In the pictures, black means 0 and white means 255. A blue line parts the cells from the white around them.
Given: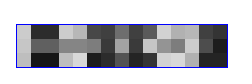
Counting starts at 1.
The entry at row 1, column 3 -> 44
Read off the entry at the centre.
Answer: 163
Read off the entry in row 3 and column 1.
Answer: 190
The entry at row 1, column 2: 44
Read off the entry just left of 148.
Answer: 198
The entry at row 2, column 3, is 96
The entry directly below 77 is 36
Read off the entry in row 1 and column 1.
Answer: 204
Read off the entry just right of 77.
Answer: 29
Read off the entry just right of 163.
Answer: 58
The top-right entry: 52
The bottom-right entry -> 36

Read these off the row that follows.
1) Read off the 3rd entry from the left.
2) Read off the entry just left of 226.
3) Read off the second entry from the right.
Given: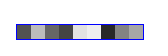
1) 102
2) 68
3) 131

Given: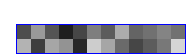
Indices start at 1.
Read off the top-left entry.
77
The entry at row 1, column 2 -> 153
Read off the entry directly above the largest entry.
113
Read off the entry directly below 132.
120
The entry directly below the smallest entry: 147
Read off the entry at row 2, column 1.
179
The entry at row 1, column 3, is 84

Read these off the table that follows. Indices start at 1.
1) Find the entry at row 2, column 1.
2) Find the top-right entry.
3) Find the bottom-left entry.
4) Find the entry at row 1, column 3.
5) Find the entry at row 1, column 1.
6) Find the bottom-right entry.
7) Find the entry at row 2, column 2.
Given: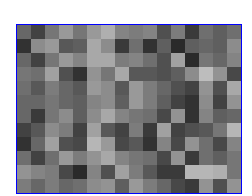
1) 50
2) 111
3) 124
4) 118
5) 103
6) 147
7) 140

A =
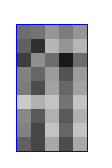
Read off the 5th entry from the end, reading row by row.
96
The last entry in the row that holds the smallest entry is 109
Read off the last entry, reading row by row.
168
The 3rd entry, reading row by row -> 149
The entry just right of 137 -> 89
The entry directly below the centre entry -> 195
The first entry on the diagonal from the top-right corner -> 149
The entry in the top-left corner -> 109
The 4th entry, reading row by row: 124

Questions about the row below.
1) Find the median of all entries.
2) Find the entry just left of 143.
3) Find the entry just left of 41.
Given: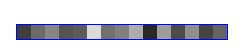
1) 107
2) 76
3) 173

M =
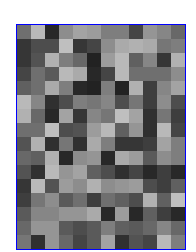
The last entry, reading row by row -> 126
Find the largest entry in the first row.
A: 185
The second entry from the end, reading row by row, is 185
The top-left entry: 111
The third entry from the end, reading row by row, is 69
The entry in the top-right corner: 104
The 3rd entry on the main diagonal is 177
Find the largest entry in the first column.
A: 185
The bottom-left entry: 118
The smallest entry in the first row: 40
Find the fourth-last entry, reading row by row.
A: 83
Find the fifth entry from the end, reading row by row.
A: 48
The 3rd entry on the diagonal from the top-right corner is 134
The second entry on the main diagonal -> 77

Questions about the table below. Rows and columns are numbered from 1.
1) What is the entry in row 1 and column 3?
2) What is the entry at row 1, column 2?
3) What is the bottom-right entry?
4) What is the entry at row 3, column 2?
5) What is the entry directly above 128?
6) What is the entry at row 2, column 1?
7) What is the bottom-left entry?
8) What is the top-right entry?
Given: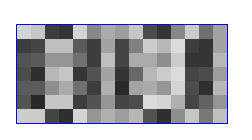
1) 61
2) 198
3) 191
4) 91
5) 198
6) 61
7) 204
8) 163

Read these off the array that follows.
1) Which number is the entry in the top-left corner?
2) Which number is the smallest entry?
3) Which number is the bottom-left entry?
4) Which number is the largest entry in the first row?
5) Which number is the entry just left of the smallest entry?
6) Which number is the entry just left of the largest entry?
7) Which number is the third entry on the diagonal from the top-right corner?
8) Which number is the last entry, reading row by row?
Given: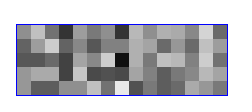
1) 143
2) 16
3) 151
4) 212
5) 205
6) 114
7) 129
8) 121

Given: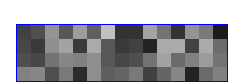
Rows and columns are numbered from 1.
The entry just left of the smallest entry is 121
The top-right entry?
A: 27
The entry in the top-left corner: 65
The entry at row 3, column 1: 79
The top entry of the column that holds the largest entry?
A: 192
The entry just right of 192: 51
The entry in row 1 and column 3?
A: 148
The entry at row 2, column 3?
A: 142
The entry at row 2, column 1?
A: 71
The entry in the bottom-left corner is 129
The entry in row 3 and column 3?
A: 115
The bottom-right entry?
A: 129
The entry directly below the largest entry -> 87
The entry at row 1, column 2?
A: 79
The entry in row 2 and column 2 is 58

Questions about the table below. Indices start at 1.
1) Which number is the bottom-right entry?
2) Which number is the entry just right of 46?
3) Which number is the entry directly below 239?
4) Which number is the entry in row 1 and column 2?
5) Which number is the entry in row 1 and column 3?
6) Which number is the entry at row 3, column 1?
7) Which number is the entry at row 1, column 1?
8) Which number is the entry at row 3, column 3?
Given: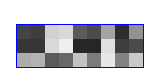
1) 201
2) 146
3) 104
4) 62
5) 209
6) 171
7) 68
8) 91
